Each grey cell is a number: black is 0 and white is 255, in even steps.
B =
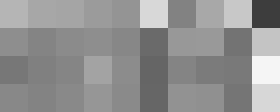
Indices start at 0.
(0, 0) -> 181
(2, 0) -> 119
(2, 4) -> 140
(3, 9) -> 215
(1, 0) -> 142
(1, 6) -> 152
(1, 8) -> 115
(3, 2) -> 137
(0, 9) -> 61
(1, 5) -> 106
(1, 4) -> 135
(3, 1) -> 131

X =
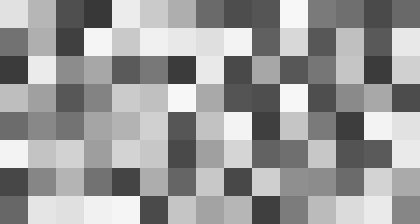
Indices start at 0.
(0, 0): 225
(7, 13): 234
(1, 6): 232
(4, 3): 165
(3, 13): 168
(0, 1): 182
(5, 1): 195
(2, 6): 59
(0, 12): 111
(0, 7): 106
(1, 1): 175
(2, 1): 235
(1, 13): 89
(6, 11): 140
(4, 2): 115
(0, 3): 56
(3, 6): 247
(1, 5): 240
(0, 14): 105
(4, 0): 108
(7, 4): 245
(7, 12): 219
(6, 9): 207
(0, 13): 74
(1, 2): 64
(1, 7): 223
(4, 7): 194
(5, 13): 90
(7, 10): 124
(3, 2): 87
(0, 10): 247
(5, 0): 243
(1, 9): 96
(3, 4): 203
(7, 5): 74
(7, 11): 187

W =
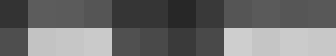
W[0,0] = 51
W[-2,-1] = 88
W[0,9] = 90
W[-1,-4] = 206
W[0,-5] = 57
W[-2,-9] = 85
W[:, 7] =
[57, 73]
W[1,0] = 78

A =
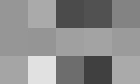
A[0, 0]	150
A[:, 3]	[81, 163, 64]
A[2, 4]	170
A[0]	[150, 170, 75, 81, 131]

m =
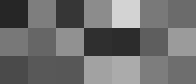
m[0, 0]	38
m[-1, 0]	74
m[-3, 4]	211
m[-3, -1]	107
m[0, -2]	121
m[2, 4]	171
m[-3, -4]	140

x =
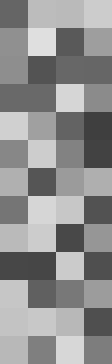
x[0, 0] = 101
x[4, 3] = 63
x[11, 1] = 200
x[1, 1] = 223
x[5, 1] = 205
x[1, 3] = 158
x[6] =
[176, 85, 155, 175]
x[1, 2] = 89
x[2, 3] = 102
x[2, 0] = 142
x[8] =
[186, 204, 72, 150]
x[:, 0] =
[101, 144, 142, 105, 208, 135, 176, 117, 186, 71, 198, 195, 184]
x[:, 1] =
[188, 223, 83, 105, 160, 205, 85, 214, 204, 70, 96, 200, 127]
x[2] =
[142, 83, 103, 102]
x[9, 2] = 203

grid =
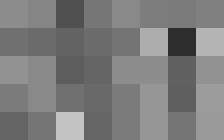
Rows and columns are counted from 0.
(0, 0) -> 140
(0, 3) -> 119
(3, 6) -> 95
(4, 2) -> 196
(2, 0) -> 146
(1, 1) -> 107
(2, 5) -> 141
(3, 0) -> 123
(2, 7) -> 146
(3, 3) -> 105
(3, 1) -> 137
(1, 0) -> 112

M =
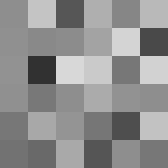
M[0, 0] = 142
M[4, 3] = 118
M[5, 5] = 119
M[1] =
[144, 137, 140, 163, 212, 73]
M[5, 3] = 85
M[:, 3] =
[175, 163, 202, 171, 118, 85]
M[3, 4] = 146
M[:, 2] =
[86, 140, 216, 142, 148, 169]
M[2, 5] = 210
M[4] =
[119, 168, 148, 118, 78, 194]
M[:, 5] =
[185, 73, 210, 142, 194, 119]
